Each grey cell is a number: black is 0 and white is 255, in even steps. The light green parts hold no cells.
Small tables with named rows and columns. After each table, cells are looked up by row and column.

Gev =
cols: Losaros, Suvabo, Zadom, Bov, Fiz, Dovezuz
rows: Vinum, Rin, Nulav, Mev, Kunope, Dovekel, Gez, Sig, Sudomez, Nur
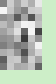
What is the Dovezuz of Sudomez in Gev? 164
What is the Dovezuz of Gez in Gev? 242
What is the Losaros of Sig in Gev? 174
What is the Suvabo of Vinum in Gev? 205
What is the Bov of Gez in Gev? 132
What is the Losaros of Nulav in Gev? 144
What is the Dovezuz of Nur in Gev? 100
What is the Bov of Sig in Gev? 82
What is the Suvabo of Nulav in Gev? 158
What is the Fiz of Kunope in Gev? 245
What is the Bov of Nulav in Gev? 165
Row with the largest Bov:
Mev

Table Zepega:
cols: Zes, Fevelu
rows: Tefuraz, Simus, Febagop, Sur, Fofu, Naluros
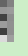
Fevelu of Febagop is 141
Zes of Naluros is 218
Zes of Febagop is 66
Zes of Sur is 156
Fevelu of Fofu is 143
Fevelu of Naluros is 158
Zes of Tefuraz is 101
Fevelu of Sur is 144
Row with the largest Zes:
Naluros

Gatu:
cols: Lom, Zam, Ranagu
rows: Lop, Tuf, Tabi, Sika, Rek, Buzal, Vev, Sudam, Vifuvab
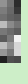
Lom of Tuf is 124
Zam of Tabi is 98
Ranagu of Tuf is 56
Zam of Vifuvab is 80
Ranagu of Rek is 93
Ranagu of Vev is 214
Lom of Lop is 146
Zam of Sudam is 120
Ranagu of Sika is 116
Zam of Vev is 150
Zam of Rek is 107
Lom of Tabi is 112
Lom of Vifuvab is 32
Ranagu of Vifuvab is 74
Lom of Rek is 120
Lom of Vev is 190

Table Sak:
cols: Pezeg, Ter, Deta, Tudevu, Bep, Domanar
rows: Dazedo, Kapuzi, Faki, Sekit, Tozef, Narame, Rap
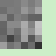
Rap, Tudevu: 79
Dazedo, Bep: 124
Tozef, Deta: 111
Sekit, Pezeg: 102
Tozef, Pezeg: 99
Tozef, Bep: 146
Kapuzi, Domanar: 163
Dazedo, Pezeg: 120
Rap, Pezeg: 158
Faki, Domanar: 98
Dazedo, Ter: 120
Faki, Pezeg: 136
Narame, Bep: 87
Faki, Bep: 99
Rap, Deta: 128
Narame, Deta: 102
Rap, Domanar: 49
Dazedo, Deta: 123
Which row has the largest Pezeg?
Rap

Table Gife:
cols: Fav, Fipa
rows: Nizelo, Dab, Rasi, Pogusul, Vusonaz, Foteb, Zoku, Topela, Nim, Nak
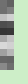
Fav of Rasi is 192
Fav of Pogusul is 78
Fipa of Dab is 127
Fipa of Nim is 100
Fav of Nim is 102
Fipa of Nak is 110
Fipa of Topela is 183
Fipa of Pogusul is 83
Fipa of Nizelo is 97
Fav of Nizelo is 112
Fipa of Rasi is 208
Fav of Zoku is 216
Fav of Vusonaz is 53
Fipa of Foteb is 195
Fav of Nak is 137
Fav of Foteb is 168
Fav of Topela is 160
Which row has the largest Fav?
Zoku

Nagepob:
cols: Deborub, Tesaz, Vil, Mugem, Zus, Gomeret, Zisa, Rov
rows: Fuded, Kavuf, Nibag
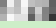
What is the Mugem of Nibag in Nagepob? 225
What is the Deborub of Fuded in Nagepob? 127
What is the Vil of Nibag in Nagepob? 225
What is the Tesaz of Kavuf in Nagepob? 208
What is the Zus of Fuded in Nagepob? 191
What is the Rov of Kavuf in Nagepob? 102
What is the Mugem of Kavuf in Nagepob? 237
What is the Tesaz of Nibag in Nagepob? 248
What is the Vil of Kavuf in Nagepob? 192
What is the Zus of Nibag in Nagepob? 96
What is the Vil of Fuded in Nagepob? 187
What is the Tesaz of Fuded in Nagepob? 240
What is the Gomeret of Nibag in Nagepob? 188
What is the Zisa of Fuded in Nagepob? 177

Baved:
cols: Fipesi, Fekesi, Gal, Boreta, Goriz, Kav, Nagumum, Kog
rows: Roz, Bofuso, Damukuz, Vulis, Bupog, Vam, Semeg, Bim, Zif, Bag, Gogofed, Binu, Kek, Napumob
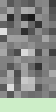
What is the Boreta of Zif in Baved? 132
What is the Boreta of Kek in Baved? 180
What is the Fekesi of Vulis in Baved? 88
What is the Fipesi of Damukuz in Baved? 170
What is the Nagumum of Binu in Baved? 138
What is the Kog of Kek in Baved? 145
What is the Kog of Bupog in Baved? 82
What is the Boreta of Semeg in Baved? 132
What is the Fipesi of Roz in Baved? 147
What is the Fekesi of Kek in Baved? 221
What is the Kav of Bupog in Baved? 138
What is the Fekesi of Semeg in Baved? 122

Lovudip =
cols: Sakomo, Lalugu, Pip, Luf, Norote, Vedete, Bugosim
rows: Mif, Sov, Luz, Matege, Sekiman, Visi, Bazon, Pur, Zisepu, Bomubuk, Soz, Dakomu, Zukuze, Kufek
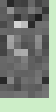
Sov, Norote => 122
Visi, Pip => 126
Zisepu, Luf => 126
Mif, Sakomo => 104
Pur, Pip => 169
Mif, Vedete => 68
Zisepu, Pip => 103
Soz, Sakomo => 101
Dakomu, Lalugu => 133
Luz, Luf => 86
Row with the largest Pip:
Matege

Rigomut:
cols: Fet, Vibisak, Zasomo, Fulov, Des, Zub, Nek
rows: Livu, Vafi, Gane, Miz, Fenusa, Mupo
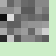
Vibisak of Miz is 95
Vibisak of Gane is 221
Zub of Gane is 112
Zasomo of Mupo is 83
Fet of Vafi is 140
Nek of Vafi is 120
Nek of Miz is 156
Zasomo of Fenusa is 143

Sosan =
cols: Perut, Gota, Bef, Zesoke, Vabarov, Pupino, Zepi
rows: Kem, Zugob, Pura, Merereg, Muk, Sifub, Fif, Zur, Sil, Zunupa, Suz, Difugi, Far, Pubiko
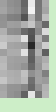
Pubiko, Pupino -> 118
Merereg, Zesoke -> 176
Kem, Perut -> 159
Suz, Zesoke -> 193
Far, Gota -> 148
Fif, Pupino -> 161
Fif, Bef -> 162
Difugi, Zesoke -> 187
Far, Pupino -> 147
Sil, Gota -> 162
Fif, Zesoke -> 157
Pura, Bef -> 126
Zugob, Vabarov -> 242
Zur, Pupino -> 176
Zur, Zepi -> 95
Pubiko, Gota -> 147
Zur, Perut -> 159
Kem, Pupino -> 118
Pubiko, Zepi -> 182
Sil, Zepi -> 173

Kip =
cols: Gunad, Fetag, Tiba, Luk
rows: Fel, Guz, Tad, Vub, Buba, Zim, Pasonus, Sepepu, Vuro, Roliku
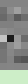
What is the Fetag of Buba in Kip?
136
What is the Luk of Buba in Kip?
131
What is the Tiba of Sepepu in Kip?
123
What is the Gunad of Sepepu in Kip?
118
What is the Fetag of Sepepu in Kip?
135
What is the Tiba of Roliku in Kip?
132
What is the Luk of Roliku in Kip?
132
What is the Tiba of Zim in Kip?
153
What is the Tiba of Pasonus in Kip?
158
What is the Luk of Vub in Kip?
134
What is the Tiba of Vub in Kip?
133
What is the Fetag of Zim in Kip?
27
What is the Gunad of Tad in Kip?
105
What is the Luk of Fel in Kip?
132
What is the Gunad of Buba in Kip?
141
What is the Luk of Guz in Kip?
135
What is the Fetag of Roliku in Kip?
133
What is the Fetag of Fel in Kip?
132
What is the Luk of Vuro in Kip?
85
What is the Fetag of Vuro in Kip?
131

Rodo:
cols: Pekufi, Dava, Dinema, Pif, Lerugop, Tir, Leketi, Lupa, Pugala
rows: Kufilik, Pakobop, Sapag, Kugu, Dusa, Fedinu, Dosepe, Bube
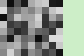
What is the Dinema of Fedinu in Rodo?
159
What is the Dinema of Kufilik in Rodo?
84
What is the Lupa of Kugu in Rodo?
80
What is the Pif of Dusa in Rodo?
59
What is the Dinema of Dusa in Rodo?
39
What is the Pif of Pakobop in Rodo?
156
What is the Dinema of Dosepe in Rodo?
180
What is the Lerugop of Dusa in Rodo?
150
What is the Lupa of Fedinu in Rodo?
218
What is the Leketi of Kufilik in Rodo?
204
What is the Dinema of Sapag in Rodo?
195

